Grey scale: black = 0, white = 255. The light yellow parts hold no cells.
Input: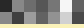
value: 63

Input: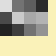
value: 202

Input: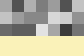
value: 156

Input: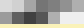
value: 96

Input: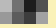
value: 92

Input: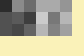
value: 90

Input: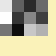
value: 54

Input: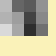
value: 158
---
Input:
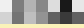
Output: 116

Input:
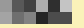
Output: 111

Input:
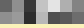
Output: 154

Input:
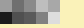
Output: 80

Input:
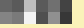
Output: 122

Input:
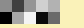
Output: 168

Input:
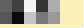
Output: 11
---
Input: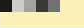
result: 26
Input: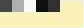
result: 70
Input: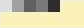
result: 223
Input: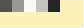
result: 82
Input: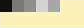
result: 16
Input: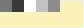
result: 119
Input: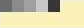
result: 107
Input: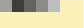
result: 160
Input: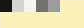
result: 21
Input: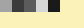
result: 164
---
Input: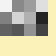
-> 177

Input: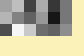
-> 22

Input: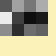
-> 14

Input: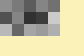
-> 60

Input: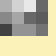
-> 104

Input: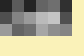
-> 197

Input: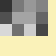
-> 164

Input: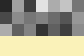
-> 85

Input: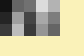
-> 168
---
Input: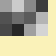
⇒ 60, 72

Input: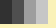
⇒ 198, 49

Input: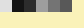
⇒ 88, 224

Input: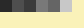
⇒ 200, 41

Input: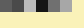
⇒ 167, 93

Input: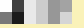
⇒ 163, 120

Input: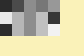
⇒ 152, 44

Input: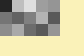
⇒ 149, 140
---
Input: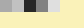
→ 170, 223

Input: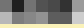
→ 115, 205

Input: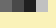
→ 106, 193

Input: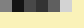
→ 128, 211

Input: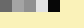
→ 105, 7

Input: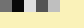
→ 113, 191

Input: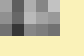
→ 163, 113

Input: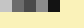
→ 197, 19
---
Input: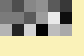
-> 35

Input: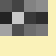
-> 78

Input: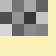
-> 97

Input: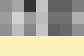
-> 187

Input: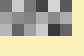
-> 100

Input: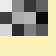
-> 43

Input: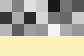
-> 93
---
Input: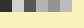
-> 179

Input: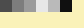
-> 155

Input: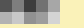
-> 178

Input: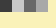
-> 104

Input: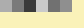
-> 143

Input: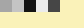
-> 166

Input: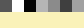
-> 161

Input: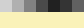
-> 130

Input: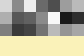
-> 215

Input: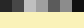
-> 140
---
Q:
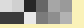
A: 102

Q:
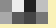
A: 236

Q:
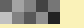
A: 130

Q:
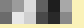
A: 96

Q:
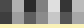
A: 223

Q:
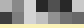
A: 80

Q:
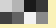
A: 180

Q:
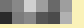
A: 158
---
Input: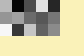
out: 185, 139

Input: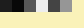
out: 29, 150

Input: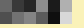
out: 103, 216

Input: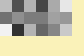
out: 190, 201

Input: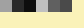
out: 161, 74

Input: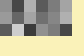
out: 144, 71
